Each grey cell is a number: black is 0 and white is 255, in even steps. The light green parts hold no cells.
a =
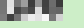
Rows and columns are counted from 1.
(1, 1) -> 117
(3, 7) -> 248
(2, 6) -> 220
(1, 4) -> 158
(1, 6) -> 147
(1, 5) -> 60
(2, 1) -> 118

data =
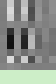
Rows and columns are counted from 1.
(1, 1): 129
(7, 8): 114
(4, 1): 126
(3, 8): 136
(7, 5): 185
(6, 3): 147
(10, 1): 132
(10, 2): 140
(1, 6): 142
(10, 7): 127
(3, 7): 130
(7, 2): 17
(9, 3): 108
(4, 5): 115
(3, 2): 207
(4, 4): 134
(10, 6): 126
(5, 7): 134
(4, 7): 128
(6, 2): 19

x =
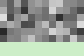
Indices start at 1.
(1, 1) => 138
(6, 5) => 192
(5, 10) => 179
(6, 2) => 132
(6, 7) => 124
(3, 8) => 124
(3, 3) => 145
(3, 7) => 111
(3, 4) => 166
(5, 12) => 61
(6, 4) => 159
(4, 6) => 152
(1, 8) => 197
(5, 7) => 142
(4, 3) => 151
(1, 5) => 145
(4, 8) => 113
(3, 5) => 95
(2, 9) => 153
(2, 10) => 143

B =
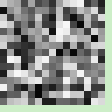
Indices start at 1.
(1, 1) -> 205
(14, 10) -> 244
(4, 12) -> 8
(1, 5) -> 164
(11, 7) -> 200
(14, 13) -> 36
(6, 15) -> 162
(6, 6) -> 168
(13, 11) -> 51
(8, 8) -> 220
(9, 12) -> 130
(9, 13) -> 121
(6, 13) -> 181
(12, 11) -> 171
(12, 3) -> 147
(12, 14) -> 117
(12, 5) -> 225
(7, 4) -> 48
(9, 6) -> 222
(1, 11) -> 231
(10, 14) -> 128
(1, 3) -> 162
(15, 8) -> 29
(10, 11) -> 223
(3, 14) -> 102
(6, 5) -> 126
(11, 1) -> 28
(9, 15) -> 37
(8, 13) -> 73
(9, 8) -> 123
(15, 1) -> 107
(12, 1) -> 122
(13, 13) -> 224
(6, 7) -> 96
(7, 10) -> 36
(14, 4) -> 188

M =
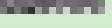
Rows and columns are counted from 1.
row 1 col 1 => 102
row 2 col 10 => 210
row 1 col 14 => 111
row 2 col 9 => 127
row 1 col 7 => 90
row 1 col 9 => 122
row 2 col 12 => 126
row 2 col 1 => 122

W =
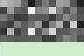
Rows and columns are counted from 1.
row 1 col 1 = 186
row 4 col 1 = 79
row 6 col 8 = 63
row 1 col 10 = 150
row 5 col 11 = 110
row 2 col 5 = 244
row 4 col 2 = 65
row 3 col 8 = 60
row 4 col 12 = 33
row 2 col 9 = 132
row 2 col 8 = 215
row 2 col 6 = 135
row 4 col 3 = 124
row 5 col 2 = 176
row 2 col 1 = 67
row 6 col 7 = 62
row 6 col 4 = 90
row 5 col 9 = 88
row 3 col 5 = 98
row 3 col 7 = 92
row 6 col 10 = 134

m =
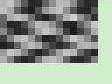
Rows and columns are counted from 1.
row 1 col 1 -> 183
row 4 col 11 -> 35
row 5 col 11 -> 28
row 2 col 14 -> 86
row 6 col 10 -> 148
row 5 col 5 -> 100
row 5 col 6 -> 164
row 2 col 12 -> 43
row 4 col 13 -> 144
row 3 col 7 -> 35
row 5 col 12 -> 64
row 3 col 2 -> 170
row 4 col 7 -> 177
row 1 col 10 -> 182
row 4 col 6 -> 186
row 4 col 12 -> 98
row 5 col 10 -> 62
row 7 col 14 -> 168
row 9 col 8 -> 188
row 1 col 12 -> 65
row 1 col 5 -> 40
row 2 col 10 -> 145
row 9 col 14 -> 129
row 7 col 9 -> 45
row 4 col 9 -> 92
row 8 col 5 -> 68
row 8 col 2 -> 197
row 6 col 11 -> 197
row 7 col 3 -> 103
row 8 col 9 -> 162
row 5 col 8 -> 176
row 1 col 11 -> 139
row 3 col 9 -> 120
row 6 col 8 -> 45
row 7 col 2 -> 47
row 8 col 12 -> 102
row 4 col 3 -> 41
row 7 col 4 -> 159

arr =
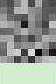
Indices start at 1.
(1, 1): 99
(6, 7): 172
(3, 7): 90
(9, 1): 162
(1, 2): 78
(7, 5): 139
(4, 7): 68
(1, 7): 88
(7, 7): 146
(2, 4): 184
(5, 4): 178
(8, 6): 1
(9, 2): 143
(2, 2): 94
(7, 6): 176
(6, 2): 169
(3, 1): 154
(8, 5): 215
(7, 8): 86
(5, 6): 134
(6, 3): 89
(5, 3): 144
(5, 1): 102

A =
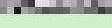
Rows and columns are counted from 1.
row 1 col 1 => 152
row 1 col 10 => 185
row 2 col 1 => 136
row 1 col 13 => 187
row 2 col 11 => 145
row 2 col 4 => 163
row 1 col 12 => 134
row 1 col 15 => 161
